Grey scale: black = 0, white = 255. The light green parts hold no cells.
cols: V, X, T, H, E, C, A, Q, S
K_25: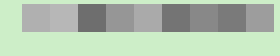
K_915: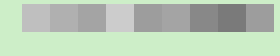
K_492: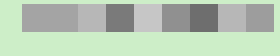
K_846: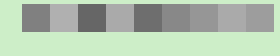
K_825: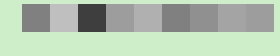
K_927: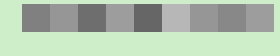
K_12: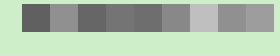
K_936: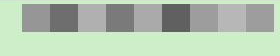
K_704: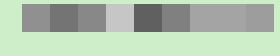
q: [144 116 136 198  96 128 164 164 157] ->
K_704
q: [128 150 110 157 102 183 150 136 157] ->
K_927
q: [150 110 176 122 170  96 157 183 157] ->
K_936
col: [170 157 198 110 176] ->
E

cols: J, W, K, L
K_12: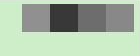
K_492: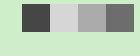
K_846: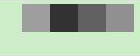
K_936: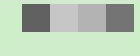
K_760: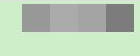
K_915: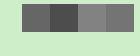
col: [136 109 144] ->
L
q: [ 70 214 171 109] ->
K_492
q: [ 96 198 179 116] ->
K_936
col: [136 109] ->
L

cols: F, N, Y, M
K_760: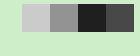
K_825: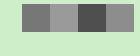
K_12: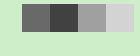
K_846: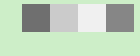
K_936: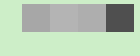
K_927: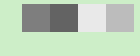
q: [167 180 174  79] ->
K_936
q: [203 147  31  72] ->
K_760
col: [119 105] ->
F
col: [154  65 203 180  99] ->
N
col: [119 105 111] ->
F
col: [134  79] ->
M

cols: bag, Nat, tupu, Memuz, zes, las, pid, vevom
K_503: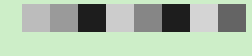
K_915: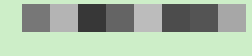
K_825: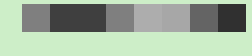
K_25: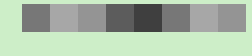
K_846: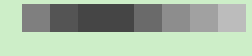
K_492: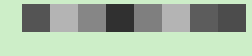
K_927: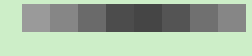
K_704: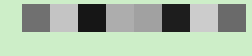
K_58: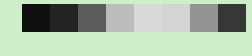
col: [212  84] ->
pid
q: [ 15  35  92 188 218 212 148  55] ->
K_58
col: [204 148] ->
pid
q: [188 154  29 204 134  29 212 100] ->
K_503

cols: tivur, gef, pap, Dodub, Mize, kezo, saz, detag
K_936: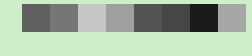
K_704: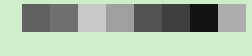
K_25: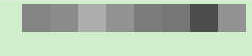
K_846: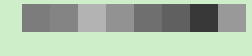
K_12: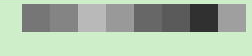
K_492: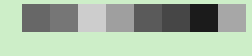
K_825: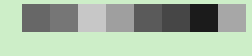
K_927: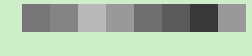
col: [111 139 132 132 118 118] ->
gef
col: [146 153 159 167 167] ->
detag
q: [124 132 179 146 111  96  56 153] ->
K_846
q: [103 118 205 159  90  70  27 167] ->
K_492
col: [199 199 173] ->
pap
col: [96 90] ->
kezo
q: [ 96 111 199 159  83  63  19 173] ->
K_704

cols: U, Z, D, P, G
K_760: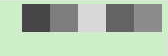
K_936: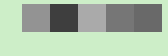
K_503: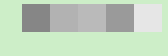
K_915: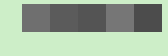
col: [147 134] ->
U
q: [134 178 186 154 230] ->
K_503

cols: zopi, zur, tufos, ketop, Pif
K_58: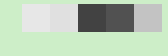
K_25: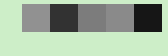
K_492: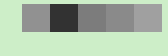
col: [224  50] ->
zur
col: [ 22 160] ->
Pif
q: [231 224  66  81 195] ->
K_58
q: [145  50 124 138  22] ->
K_25
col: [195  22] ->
Pif

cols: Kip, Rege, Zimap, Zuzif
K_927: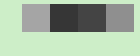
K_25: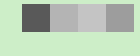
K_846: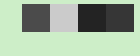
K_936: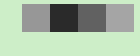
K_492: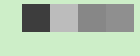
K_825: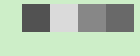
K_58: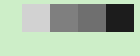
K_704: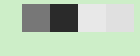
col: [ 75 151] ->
Kip
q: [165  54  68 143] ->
K_927
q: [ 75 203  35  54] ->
K_846
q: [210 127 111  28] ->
K_58
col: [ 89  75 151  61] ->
Kip

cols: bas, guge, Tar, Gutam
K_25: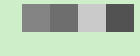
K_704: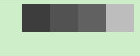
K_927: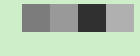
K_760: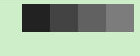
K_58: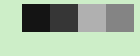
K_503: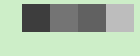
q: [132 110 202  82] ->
K_25
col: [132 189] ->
Gutam
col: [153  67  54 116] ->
guge
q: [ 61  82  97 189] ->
K_704

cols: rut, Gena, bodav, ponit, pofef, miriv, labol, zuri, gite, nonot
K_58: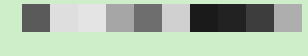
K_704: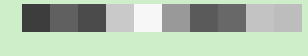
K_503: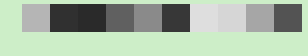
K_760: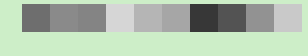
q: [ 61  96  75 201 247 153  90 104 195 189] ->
K_704
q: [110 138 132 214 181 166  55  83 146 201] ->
K_760
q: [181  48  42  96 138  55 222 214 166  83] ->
K_503
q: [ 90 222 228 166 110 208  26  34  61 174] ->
K_58

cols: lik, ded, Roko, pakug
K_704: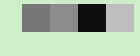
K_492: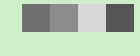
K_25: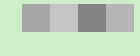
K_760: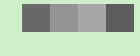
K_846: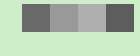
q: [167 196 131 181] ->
K_25

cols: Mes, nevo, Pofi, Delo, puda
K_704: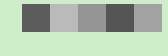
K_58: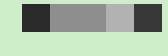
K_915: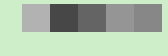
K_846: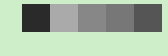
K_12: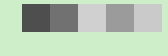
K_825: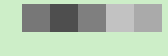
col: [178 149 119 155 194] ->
Delo
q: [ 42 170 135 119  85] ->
K_846

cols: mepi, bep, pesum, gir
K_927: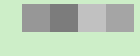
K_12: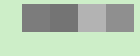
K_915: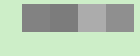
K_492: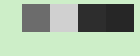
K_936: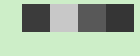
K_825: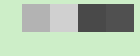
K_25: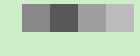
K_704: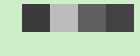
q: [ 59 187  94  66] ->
K_704
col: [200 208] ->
bep
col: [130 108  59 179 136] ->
mepi
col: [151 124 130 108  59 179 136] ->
mepi
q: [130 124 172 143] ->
K_915

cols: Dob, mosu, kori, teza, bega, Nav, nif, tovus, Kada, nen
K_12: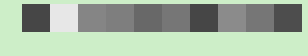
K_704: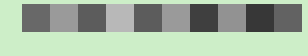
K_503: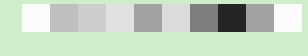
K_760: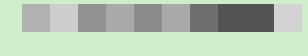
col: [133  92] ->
kori
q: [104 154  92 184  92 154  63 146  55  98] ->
K_704
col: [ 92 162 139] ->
bega
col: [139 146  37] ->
tovus

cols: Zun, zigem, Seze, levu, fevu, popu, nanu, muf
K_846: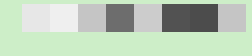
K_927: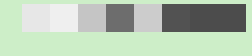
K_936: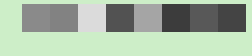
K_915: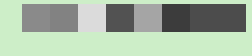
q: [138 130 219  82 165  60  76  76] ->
K_915
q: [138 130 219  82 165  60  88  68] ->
K_936
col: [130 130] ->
zigem
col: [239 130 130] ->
zigem
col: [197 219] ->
Seze
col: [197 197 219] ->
Seze

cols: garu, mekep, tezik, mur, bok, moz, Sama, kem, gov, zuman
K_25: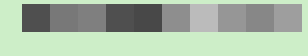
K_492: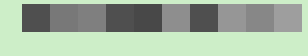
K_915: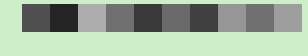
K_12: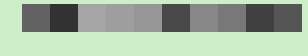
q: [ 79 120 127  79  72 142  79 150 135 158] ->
K_492
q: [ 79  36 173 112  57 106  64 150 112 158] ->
K_915
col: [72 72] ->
bok
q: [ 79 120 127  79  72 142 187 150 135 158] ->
K_25

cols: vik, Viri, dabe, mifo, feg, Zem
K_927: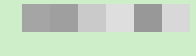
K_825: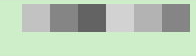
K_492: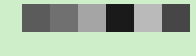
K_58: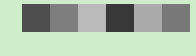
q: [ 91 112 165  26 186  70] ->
K_492
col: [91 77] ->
vik
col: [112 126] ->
Viri

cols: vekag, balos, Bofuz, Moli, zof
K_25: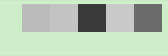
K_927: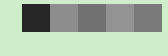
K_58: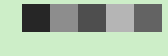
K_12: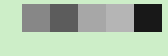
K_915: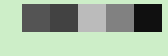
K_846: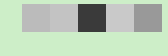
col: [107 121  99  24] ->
zof
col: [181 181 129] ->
Moli
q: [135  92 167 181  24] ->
K_12
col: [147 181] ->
Moli
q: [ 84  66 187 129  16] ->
K_915
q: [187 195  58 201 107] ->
K_25

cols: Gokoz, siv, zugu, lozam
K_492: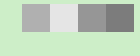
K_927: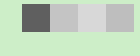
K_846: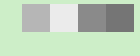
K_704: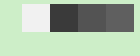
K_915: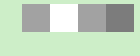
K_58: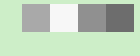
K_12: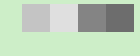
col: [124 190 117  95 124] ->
lozam
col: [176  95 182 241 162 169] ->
Gokoz
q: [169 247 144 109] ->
K_58
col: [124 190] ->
lozam
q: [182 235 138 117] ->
K_846

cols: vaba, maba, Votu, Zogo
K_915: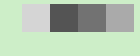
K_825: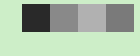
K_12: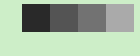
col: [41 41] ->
vaba
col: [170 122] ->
Zogo
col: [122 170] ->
Zogo

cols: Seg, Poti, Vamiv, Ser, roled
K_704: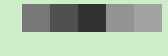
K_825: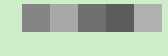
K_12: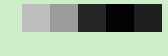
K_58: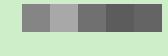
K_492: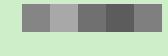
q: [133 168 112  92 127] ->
K_492
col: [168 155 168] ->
Poti
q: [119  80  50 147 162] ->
K_704

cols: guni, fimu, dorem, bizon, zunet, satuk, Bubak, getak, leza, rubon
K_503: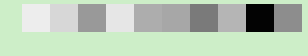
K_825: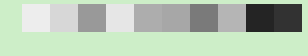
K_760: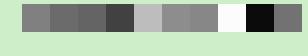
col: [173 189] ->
zunet
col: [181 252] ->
getak
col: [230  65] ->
bizon
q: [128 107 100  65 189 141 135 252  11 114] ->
K_760
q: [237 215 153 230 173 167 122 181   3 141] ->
K_503

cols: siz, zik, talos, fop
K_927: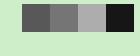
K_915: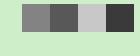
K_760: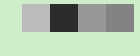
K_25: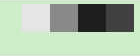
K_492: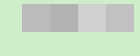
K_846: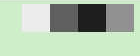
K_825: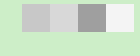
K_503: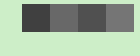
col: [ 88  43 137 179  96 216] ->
zik
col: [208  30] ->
talos
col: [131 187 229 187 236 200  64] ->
siz

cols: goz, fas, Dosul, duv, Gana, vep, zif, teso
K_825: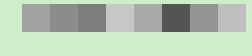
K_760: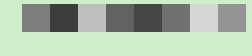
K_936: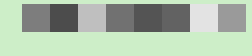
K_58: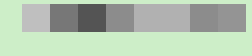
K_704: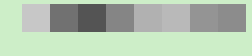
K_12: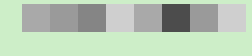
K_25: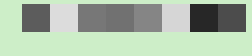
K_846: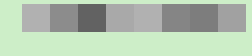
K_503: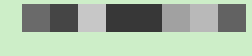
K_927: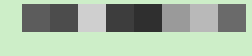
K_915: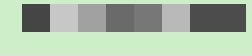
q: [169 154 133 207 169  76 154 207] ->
K_12
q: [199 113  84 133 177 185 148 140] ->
K_704
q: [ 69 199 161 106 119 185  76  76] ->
K_915
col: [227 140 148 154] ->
zif
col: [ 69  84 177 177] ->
Gana

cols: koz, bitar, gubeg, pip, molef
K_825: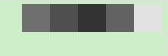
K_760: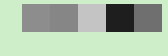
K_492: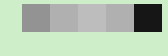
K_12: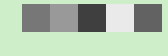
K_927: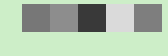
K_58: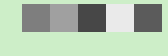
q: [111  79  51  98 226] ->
K_825
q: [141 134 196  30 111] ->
K_760
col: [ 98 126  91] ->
molef
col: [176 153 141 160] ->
bitar
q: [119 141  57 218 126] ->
K_927
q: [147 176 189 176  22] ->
K_492

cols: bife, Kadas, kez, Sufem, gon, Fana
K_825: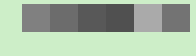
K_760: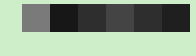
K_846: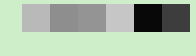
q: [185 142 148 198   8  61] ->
K_846
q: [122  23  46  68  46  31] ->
K_760
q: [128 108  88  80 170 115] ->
K_825
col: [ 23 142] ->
Kadas
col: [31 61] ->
Fana

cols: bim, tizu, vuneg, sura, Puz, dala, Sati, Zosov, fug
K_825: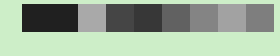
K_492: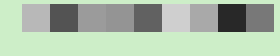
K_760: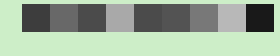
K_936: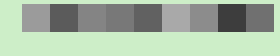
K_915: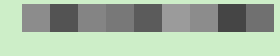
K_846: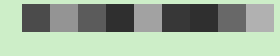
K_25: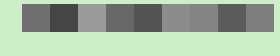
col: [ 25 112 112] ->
fug
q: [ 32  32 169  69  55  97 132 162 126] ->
K_825
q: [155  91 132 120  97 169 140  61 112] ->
K_936
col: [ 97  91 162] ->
Puz
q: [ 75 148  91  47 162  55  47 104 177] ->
K_846
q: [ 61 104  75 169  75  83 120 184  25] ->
K_760

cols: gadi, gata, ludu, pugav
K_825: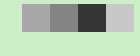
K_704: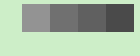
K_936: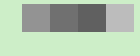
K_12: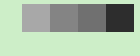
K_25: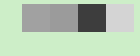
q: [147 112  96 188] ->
K_936
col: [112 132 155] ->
gata
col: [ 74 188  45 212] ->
pugav

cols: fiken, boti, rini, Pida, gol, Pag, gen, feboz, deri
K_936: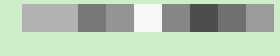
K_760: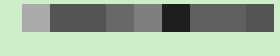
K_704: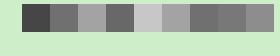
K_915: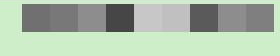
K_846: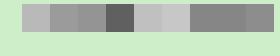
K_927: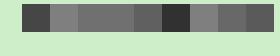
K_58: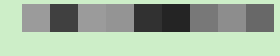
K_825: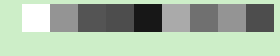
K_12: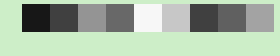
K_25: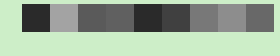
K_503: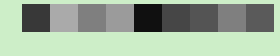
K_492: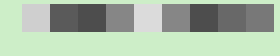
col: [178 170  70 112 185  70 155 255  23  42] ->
fiken
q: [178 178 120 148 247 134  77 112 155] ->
K_936
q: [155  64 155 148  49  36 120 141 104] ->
K_58
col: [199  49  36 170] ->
Pag
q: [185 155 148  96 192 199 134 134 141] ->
K_846
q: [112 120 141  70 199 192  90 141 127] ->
K_915

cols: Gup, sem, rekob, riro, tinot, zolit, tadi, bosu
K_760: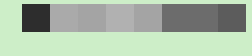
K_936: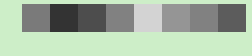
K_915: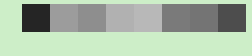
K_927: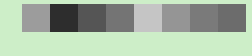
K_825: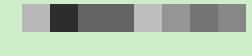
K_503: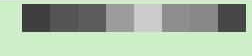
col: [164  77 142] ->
rekob
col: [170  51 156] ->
sem

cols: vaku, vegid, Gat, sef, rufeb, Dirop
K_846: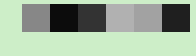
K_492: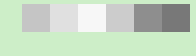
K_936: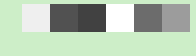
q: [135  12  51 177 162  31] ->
K_846
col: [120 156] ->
Dirop
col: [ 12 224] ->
vegid

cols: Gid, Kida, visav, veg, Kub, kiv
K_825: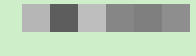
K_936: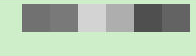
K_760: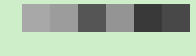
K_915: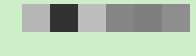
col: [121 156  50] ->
Kida
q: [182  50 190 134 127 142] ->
K_915
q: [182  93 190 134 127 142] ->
K_825
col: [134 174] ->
veg

